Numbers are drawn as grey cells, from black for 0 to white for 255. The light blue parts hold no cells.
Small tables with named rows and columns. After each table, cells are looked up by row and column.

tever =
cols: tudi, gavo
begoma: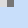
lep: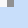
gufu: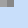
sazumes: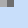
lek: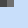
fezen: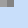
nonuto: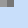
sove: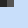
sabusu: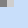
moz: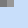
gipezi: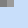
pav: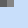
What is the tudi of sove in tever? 39
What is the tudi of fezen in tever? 159
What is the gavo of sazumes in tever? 110
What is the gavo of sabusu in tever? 206
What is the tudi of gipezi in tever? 127
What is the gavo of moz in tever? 152
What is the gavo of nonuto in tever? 118
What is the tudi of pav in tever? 95
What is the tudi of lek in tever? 71
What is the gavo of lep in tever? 145
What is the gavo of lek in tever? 112
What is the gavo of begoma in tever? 118
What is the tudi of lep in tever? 249
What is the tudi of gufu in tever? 161
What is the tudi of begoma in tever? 220
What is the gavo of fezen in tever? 131
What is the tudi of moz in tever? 122
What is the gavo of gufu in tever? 135

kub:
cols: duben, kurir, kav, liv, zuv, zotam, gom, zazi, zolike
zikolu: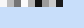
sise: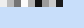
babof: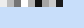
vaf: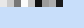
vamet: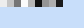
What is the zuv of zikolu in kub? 179
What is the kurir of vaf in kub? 202
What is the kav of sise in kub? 117
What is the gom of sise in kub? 155
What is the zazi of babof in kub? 202
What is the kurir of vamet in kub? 196
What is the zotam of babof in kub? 17
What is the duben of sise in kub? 238
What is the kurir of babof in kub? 187
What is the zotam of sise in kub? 17
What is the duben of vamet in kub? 237
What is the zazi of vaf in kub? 173
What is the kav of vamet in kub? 117
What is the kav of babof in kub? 117
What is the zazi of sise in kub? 202
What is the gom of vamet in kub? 149
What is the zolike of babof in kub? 27
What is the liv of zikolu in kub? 251
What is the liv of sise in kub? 251
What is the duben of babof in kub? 237

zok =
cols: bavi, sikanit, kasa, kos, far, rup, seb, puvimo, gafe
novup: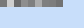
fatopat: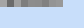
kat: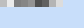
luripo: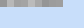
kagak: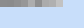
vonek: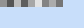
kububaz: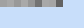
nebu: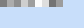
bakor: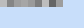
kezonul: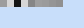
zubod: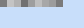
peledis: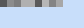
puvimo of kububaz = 165
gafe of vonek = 117
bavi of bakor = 188
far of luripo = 187
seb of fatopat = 129
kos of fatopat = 126
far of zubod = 158
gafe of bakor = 157
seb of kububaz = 168
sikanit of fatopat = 107
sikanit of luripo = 184
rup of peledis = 90
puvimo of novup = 125
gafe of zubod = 122
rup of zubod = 190

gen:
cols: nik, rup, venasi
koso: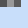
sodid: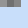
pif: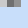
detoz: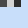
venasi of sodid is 133
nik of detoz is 72
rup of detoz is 211
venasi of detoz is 45
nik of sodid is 148
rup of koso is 153
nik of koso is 82
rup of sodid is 112
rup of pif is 112
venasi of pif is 146
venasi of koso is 91
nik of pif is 202

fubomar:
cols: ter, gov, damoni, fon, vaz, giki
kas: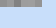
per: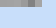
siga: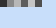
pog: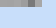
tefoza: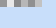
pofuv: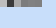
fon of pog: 157
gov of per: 162
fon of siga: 93
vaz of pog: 121
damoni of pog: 166
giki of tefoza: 194
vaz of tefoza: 144
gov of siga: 137
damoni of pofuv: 169
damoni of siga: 183
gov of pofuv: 58
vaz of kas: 158
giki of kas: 147
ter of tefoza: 151
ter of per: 161
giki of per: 165

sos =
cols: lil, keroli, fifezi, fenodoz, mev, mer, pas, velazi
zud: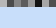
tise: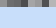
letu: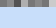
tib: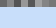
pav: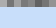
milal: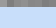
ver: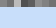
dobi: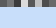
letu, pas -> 118
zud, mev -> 154
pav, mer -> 98
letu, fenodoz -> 175
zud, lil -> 183
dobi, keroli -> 118
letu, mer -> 136
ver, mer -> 143
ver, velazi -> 114
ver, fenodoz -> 80
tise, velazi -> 182
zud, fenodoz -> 92
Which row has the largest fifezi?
ver

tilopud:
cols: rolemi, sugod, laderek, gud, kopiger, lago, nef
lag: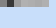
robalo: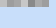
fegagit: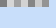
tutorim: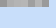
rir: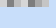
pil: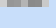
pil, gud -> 180
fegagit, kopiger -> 133
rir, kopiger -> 125
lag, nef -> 176
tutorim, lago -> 181
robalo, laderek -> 166
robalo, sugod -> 157
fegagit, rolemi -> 127
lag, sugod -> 56
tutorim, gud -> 182
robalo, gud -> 199
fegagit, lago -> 203
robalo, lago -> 170
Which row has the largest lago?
fegagit

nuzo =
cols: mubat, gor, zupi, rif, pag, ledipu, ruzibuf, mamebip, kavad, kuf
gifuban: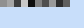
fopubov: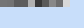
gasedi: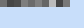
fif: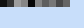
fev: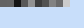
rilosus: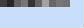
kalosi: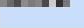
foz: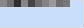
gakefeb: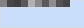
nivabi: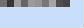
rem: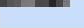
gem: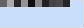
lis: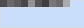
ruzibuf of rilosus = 163
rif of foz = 134
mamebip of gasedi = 187
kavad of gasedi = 69
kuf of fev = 203
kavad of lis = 106
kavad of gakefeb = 83
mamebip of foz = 153
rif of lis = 72
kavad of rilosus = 118
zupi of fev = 21
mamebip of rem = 39
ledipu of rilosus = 100
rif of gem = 147
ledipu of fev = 61
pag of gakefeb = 177
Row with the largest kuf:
fopubov

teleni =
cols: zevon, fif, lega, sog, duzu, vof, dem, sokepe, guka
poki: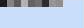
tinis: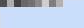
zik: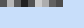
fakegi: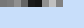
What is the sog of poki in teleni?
178
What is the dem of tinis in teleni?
206
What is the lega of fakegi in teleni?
144
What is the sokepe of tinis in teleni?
126
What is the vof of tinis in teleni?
138
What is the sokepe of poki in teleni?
149
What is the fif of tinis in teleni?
174
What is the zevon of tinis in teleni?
79
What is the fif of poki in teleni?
131
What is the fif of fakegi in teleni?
124
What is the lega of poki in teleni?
91
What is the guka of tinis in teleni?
177
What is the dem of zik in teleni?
173
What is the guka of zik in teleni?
76
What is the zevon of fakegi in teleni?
119
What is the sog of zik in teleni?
33
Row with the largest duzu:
tinis

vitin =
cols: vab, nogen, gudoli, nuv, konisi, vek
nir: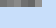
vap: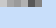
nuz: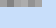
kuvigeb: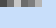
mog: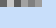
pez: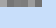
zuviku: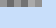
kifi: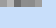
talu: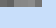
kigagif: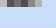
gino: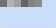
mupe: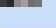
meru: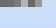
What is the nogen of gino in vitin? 179
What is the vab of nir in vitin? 116
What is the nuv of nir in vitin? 112
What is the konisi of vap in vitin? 88
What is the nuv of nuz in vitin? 173
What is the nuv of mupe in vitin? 160
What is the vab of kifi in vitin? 157
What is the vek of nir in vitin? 146
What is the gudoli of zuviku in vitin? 152
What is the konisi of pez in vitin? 156
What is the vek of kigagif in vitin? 180
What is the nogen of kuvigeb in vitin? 118
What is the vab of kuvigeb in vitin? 74
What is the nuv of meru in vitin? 180
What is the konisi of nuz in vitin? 147
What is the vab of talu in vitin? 107
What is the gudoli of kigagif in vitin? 112

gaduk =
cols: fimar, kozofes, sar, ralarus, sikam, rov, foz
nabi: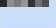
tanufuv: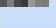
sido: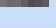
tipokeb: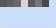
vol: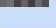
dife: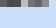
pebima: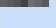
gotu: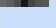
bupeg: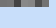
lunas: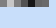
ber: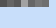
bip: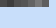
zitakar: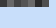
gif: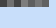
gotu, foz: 87
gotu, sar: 76
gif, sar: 68
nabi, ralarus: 148
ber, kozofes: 101
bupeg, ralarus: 136
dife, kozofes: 74
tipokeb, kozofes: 96
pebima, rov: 101

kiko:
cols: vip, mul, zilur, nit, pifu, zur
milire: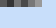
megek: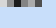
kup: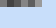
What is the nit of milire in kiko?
74
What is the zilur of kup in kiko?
88
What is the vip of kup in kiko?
122
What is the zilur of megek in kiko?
28
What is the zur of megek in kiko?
79
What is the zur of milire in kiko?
153
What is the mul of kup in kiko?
67
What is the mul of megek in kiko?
144
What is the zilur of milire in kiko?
117
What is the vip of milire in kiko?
89
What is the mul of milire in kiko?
52
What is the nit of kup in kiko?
133
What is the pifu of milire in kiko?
119
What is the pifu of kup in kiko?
94
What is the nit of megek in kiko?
132

